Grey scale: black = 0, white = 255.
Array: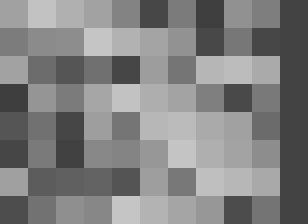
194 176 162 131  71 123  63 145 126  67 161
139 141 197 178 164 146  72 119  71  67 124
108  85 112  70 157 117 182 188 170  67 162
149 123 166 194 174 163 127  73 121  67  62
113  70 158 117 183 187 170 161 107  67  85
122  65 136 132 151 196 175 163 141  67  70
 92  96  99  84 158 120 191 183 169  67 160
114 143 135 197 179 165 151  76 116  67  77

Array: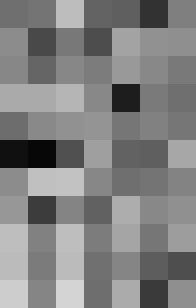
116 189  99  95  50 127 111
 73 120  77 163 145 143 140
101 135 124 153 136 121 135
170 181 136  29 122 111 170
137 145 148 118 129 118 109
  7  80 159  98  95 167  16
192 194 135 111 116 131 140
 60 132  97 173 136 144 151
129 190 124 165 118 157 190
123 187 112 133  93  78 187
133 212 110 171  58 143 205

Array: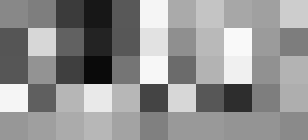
126  59  23  88 245 170 196 167 160 205 136
215  97  35  87 226 143 185 249 155 125  85
147  63  10 117 247 107 179 240 145 179  86
 95 182 233 183  68 215  87  45 126 174 245
159 171 183 163 128 153 153 148 148 138 151

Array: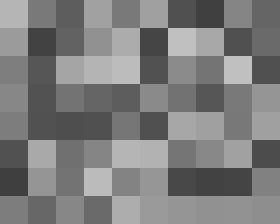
121  93 161 121 160  80  64 133 101 181
 66  98 145 172  69 192 168  80 106 155
 86 165 180 188  81 139 116 192  80 126
 82 115 101  93 138 114  86 121 149 135
 81  78  80 118  80 167 160 120 160 125
169 112 133 181 178 117 136 161  76  81
149 115 187 131 150  72  66  68 129  63
103 135 106 173 154 149 145 146 142 125

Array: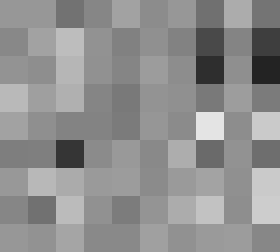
151 114 134 162 140 151 112 172 116 151
162 189 146 129 144 130  73 132  62 136
142 182 145 133 156 141  46 143  35 147
159 176 133 121 147 144 121 157 123 185
143 131 131 123 150 139 228 141 202 162
127  53 139 153 137 173 106 146 110 126
184 171 154 156 139 154 163 144 202 152
113 187 145 124 148 172 194 142 205 134
146 165 137 137 160 145 154 156 135 151

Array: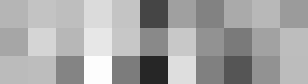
195 190 219 196  69 160 130 170 184 155 181
213 183 231 199 137 200 146 122 162 189 166
189 132 253 124  38 222 128  85 146 188 187

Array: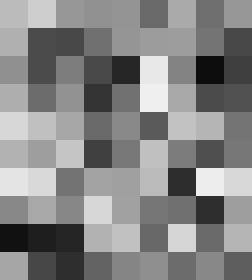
206 151 145 148 105 170 111 151 187
 75  72 112 149 156 157 116  72 176
 75 125  73  38 232 131  13  63 144
108 146  51 113 239 168  75  81 174
192 167 105 137  90 194 181 116 215
158 197  64 120 192 124  79 119 178
217 115 163 160 186  45 237 216 228
168 135 215 161 118 112  46 158 136
 30  37 178 193 104 213 106 181  17
 71  46  99 133 143 108 136  94 166
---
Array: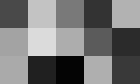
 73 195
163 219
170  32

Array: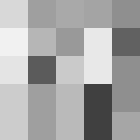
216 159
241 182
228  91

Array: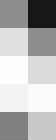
141  23
224 141
254 219

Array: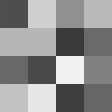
 78 207
182 182
104  73

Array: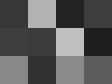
 55 178
 62  60
136  49

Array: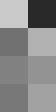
202  41
113 177
130 147
